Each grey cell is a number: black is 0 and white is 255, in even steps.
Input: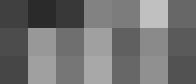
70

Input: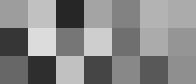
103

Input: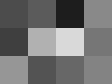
150

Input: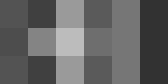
83

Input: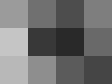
184

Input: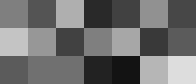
91

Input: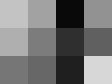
118

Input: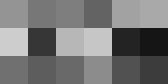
112

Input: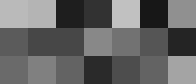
106

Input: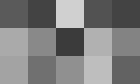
163
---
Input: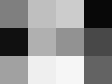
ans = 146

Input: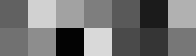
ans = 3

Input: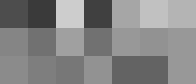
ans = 160

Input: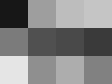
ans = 73

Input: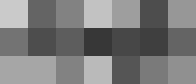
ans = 93

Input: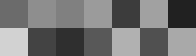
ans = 47

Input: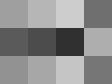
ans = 48

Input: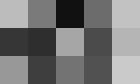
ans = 166
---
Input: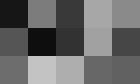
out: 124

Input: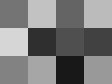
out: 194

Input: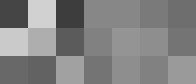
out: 209

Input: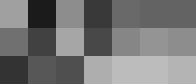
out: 27

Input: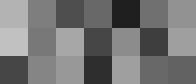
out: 126

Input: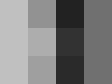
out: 146
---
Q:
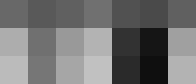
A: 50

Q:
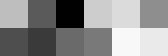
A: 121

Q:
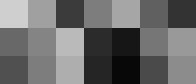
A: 22

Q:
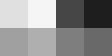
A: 175

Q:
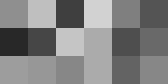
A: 171

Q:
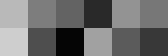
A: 161

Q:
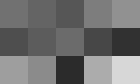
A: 107

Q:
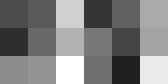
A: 119
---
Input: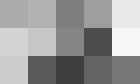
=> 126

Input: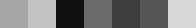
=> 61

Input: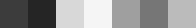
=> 159

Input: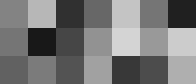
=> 196

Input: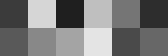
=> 191

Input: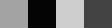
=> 4

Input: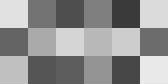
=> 127

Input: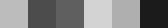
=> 211

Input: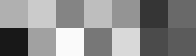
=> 148
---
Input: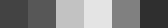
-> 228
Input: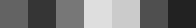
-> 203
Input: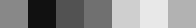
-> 207
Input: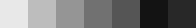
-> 85
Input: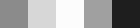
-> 252
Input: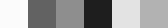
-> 30
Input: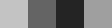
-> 100
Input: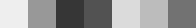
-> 219
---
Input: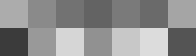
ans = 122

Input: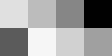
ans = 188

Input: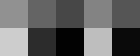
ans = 71

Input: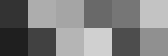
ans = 105

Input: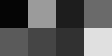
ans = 155

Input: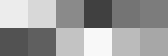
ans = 64
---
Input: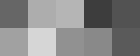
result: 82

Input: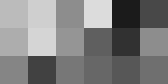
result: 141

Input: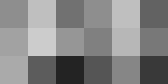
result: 120

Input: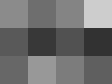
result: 50

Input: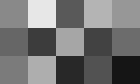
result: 108

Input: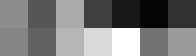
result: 49

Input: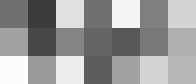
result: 176
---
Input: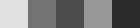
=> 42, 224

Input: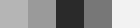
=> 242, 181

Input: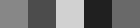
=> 105, 135

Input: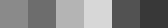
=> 56, 138

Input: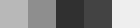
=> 238, 184

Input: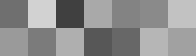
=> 194, 154
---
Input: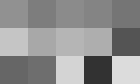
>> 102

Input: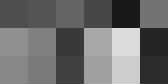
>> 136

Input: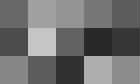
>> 134

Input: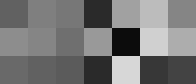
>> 105

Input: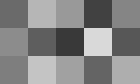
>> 126

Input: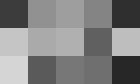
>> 213

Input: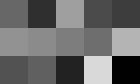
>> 82

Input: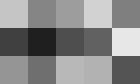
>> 149

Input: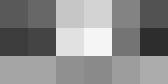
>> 165

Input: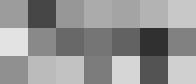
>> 144
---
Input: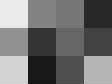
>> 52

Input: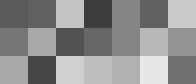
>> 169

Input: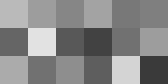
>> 226

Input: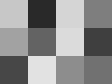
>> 99

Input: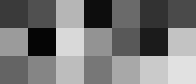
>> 5

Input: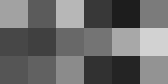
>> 64

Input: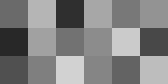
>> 161
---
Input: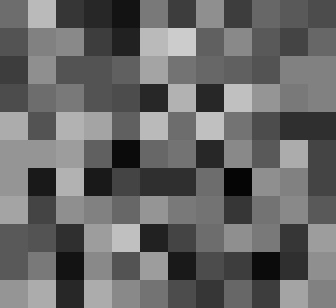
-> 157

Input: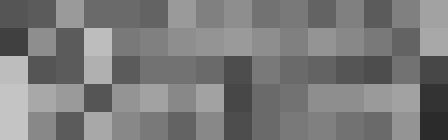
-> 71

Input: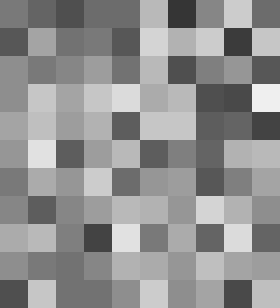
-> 100

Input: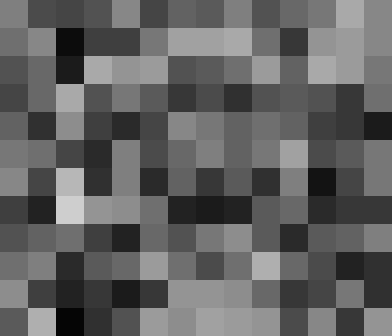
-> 48

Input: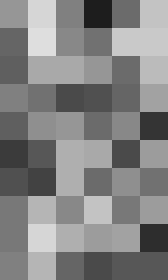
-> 156
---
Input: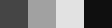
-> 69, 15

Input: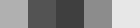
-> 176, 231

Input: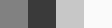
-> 129, 250

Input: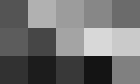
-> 84, 128

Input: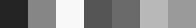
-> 36, 154

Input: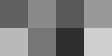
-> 97, 207

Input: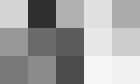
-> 212, 240
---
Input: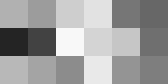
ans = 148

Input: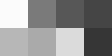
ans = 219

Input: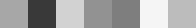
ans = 245

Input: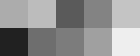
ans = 160

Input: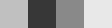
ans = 137

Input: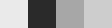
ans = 167

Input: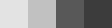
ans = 88

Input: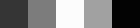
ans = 161
